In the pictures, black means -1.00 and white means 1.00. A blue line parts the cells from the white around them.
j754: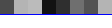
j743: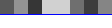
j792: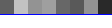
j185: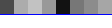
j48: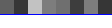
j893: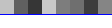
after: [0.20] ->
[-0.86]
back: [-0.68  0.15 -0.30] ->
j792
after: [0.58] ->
[-0.02]
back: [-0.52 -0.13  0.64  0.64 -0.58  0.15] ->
j743
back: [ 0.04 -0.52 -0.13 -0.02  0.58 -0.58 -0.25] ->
j893
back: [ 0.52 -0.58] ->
j48

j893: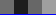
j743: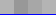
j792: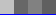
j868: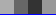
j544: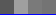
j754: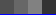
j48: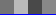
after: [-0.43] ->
[0.07]
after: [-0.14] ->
[-0.77]

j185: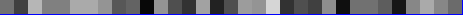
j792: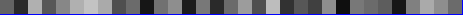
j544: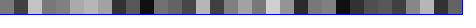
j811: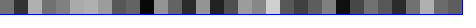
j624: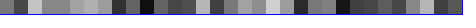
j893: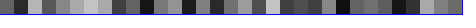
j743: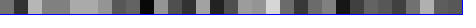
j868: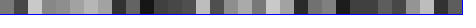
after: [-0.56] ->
[-0.16]
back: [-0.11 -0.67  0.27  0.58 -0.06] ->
j868

